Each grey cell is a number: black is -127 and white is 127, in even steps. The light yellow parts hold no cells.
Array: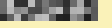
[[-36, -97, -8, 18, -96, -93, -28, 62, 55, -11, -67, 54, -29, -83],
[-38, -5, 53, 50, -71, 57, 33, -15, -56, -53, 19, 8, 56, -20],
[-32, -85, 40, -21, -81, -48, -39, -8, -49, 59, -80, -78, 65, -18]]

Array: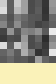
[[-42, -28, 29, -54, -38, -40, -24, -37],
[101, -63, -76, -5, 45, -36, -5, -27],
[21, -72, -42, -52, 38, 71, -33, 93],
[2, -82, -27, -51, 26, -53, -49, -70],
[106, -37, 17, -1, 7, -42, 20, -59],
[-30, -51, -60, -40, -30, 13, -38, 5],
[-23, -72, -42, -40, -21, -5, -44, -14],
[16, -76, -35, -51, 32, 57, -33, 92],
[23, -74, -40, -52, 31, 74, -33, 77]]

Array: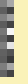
[[-60, -27],
[38, -1],
[-69, -35],
[-44, -30],
[100, -1],
[-64, -27],
[118, -8],
[-60, -35],
[31, 1],
[-61, -32],
[40, 2]]

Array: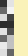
[[-26, 94],
[65, 106],
[64, -22],
[-46, 97],
[-81, -83],
[-60, 91],
[115, -22],
[99, -78]]

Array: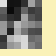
[[-19, 3, 88, 36, 21, -60],
[-11, -21, 87, 76, 53, -76],
[-54, -50, -8, 41, -95, 26],
[-9, 9, 25, 58, -40, 24],
[-60, -42, 35, -88, -81, -48],
[-58, -68, -25, -89, -117, -32],
[-32, 34, -80, -108, -109, 95]]

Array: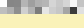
[[96, -68, 37, 70, 78, 101, -3, 50, 79, 14, 47, 62],
[68, 120, 85, 73, 85, 53, 48, 31, 52, 7, 6, 125]]

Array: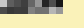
[[23, 53, -14, -15, 0, -67, -66, -71, -52],
[-104, -49, -91, 22, -25, -64, -49, -33, 72]]

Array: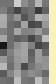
[[8, 61, -14, -8, 60, -21, -14],
[-22, 4, 14, -2, 37, 5, -36],
[19, 11, -10, -53, 20, -18, 55],
[17, 27, -23, 31, 23, -8, 23],
[-24, 28, -32, 36, 29, 1, -36],
[-40, -58, 1, 35, 17, -17, -104],
[59, -22, -57, -22, -31, -17, 39],
[-3, 28, 5, 3, 38, -16, 0],
[24, -47, -55, 35, -28, -18, 40],
[40, 52, -14, -42, 20, -9, 44],
[-30, -68, -14, -25, -57, -28, -1],
[-10, 53, -8, 13, 78, -12, -12]]
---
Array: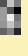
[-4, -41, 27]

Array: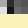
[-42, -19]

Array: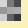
[-53, 41, 77]

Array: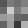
[-1, -2, 36, -27]

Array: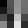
[-15, 21, -95, 10]

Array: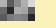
[88, 37, 5]

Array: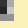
[42, -89]

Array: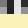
[-82, 101]
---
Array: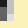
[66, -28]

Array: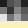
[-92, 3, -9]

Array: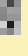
[15, 33, 5]

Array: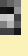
[-4, -112, 70]

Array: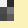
[-84, -51]

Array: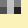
[0, 63]

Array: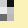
[-109, 108]
